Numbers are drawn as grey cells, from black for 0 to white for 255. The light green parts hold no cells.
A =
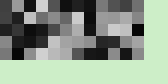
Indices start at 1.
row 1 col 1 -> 64
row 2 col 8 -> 13
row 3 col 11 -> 192
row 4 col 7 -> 155
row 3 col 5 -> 75
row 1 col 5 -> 83
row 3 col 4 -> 23
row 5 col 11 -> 21
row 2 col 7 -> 203
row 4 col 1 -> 136
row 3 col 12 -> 7
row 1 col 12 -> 112
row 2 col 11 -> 171
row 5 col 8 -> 23
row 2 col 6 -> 103
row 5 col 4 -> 208
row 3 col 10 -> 202
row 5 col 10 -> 139
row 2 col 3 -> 191

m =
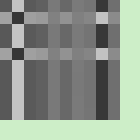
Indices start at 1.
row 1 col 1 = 88
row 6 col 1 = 88
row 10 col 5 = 121
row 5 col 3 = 160
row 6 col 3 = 90
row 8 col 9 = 56
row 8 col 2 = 196
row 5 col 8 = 133
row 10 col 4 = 96
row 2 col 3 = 159
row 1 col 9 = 56
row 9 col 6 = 104
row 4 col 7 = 122
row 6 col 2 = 196
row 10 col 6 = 104
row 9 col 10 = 111
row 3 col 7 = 122
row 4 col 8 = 116
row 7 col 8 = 116
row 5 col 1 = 162
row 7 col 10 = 111
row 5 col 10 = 139
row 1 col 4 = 96
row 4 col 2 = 196
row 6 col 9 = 56
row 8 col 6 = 104
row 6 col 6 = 104
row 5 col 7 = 128
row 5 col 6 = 146
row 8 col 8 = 116
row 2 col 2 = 54

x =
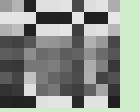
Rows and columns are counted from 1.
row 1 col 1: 154
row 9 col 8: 226
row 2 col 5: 33
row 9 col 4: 224
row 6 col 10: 55
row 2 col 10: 230
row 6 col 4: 119
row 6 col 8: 172
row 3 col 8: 221
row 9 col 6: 228
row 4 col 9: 152
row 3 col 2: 189
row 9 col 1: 36
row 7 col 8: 175
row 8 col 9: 165
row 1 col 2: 180
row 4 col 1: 71
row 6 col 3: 119
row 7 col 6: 89
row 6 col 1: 58
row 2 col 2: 228
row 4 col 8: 177
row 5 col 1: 93
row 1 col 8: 221
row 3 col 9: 225
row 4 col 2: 66
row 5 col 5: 114
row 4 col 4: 151

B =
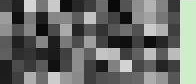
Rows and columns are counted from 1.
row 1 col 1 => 62
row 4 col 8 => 159
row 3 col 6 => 170
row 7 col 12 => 103
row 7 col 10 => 85
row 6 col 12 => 71
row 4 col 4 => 134
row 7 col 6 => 153
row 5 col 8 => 98
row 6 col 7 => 142
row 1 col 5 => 201
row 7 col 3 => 173
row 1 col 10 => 9
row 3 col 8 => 88
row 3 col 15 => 63
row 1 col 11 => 83
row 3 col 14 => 177
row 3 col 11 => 111
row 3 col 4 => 10
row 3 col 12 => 82
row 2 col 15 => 79
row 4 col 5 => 29
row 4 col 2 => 32
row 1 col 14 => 130
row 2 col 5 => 135
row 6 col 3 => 57
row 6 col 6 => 69
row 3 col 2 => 80
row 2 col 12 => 148
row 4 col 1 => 90
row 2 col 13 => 163
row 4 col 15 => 78

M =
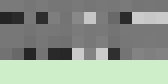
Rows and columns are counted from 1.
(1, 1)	122
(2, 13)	199
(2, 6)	116
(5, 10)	47
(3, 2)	119
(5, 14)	130
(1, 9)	120
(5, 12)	131
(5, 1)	114
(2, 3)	120
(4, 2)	119
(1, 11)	122
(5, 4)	116
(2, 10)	105
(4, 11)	119
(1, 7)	121
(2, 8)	198
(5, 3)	37
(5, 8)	131
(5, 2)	104
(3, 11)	120

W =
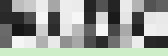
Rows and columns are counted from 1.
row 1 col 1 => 46
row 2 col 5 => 51
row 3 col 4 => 206
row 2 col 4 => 245
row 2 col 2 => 40
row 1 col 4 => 236
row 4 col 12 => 236
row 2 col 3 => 79
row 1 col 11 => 234
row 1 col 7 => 235
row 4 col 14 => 37
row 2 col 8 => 42
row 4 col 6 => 144
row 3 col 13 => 239
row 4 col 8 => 76
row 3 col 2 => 22
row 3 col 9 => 246
